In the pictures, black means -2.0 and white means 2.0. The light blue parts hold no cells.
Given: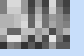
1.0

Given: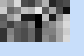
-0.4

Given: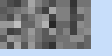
0.0

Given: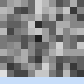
-0.5

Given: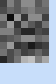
-0.4

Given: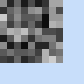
0.2

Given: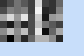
-1.0

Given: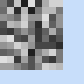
-0.5

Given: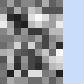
-0.3
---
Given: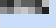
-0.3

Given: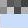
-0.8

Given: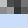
-1.2

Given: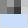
-1.1

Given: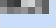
0.5

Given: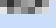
1.0

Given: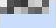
-0.5

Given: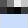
-1.9

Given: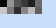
0.9

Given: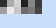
-0.1
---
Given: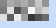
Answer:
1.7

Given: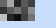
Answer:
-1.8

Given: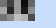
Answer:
1.0

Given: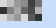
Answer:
0.4

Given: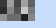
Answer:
-0.3

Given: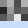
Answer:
1.6

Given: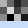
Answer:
1.0

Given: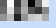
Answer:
-1.5

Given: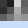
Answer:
0.5

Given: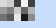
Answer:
1.6
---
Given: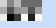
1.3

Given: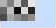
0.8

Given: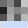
-0.3

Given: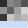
-1.3

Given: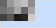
-0.4

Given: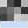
1.2

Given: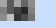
0.6

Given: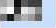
0.6

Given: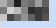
0.7
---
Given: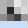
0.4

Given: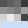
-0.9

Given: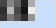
0.3

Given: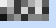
-0.1

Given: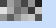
-0.7

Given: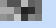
-0.1

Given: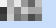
-0.2

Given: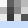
-0.7

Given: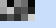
1.3

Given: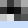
-0.7
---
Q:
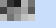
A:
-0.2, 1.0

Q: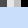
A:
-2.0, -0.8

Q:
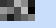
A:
-1.6, -0.4

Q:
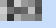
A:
-0.6, 1.0

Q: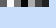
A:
-1.5, -0.5

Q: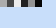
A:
-1.9, 0.7

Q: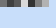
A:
0.8, -0.2
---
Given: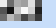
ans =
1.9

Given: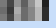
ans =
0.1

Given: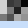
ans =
-0.1

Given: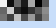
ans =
-1.2

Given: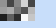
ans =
-0.1

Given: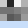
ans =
-0.2

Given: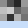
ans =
1.2

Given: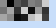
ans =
-1.8

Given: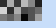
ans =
-0.9

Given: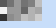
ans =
-0.4
